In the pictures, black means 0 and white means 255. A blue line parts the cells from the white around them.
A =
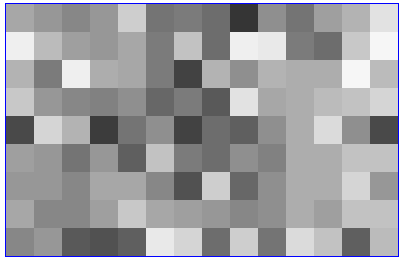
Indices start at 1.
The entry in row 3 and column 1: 179
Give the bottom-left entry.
135
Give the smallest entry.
53
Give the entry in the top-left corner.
167
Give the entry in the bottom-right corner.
187
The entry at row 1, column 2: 151
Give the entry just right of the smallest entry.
143
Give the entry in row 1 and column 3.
135
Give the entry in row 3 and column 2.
123
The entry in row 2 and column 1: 239
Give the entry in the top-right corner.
226
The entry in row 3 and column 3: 239

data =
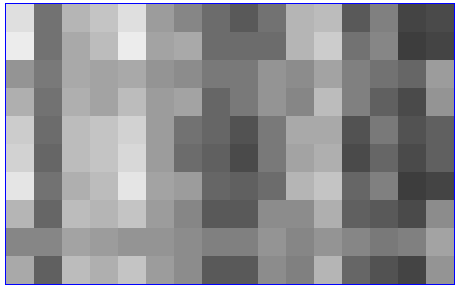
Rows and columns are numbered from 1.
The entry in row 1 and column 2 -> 114
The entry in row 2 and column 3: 169
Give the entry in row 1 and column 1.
223
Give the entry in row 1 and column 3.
181
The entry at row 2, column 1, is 236
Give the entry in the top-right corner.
74
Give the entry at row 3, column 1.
148
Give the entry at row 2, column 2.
114
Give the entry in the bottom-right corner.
148
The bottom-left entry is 169
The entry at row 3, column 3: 169

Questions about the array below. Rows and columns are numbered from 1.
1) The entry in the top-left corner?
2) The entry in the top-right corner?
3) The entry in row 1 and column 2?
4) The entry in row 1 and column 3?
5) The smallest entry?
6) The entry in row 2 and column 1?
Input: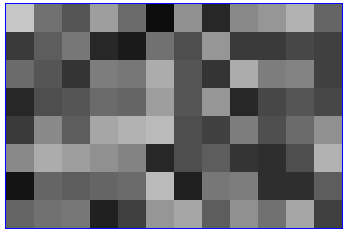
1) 198
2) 101
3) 113
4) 85
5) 12
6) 58

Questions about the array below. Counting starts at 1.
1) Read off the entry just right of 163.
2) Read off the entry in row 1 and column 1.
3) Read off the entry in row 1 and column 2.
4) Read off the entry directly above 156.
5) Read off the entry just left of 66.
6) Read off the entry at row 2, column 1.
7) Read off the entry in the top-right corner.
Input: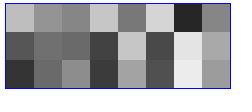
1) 80
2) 190
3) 148
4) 169
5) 106
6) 86
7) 134

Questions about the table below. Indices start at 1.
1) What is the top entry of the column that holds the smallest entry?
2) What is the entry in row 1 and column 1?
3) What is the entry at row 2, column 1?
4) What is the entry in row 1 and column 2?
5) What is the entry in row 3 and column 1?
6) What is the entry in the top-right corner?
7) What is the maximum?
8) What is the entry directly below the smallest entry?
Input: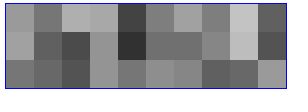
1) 67
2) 154
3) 161
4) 118
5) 118
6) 96
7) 195
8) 118

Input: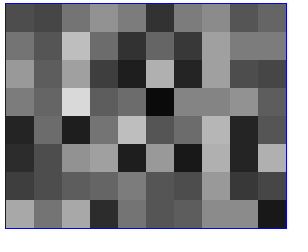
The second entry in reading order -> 70
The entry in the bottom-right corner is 24
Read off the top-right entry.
101
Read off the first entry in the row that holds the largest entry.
124
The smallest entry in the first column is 36
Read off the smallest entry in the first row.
50
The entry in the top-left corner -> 77
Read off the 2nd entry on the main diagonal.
85
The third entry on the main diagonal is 160
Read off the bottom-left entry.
168
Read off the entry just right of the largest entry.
93
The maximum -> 217
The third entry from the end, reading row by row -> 139
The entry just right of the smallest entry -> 132
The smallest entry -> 10
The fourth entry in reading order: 146
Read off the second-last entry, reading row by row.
139
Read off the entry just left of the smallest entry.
108
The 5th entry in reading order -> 124
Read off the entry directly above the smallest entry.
176
